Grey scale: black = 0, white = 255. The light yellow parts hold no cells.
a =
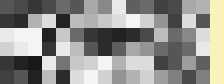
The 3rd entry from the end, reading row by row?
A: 127
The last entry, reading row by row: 127
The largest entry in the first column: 233
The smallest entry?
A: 24
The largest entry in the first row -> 233
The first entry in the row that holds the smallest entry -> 54
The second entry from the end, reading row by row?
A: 74
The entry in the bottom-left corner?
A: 65
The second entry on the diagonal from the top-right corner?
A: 221
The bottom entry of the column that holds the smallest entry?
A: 33
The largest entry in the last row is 244
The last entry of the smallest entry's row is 95
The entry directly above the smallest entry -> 244
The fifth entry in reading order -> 106
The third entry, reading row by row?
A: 54
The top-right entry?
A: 178
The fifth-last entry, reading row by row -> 209
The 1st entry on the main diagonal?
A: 86
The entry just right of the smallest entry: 233

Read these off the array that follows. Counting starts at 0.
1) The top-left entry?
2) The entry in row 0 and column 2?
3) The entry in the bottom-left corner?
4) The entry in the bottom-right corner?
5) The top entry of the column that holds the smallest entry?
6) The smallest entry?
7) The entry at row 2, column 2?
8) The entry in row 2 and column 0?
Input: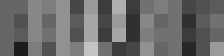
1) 102
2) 135
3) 102
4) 154
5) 102
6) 28
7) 135
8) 102

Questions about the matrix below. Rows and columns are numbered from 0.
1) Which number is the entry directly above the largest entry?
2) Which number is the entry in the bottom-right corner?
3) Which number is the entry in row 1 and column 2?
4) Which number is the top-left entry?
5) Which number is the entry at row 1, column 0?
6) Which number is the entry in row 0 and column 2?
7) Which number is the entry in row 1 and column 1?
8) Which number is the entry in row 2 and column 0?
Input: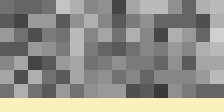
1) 175
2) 101
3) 153
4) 113
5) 90
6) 101
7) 69
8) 153
